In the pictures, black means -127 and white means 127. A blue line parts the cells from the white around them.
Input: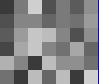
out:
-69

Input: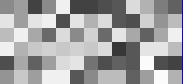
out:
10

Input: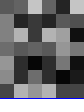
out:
-38

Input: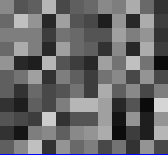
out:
9

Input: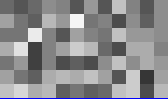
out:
-22

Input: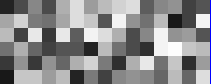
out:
-92

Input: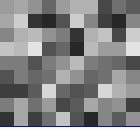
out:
28

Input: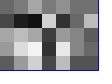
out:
-23
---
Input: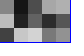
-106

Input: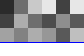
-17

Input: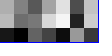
2

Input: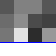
1

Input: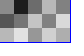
-99

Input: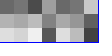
-10

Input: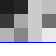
-89

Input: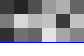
-91

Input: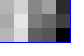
82
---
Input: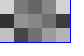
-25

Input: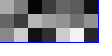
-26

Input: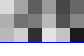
26

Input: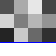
42

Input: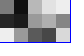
56

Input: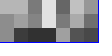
-25

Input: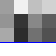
113

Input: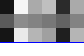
63

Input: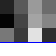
-38

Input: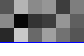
22
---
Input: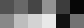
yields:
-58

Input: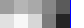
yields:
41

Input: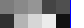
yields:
21

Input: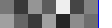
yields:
21

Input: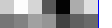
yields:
86

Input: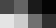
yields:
-101

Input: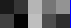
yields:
53

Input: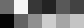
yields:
-72

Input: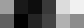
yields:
-114
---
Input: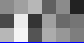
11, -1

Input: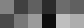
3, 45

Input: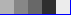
51, 108

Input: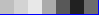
63, -19

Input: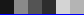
-105, 52

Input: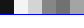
-107, 36

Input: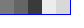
-5, 88

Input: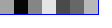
35, 56

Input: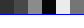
-78, -10

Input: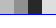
60, 94
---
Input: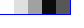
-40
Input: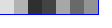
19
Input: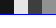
17
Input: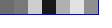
15
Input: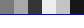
-104
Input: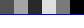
-127
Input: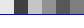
-1
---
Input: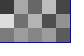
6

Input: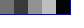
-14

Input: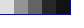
-27

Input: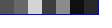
-45

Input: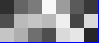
28

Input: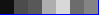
-19

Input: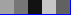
-9

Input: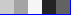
36
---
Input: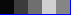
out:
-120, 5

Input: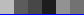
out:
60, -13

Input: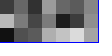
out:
-67, 36

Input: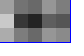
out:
32, 10

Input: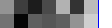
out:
19, 79

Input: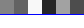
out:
3, -50
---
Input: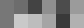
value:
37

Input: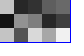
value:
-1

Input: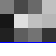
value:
95

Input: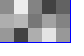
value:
-8

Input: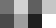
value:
30

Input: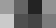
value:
-48

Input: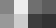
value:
76

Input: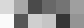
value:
69
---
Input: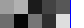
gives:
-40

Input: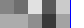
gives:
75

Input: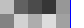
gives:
23

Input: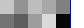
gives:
0

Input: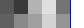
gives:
-11

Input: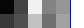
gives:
22
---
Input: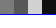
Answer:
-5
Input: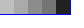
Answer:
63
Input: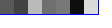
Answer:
-38
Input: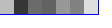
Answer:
61
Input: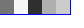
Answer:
-10
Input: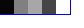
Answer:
-121
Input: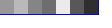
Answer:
24
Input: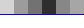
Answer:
84
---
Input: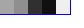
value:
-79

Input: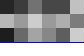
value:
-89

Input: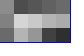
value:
-62

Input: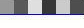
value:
-49

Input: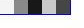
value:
-57

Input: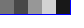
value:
-55

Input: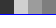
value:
-1
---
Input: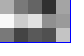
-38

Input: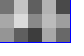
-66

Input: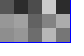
-18

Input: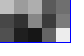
-105

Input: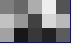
-71

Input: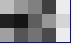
-12

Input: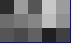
-30

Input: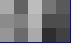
42
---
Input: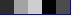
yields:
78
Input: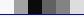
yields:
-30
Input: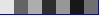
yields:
23
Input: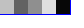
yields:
15
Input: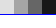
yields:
37
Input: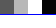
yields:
56
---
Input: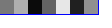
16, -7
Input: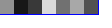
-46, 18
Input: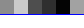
34, 12
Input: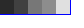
96, -85
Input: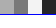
-88, 46
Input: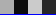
-87, 46
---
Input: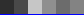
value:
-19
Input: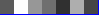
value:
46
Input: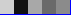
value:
-21
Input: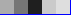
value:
74
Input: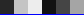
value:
-58
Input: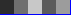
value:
-36
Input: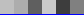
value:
-66
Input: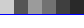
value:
-64
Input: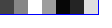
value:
-91
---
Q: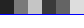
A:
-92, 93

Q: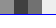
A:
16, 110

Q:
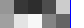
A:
22, -27

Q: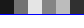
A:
-103, -79

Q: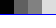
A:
-125, 93

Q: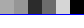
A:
42, -126

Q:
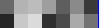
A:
-22, -12

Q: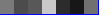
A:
-5, -15
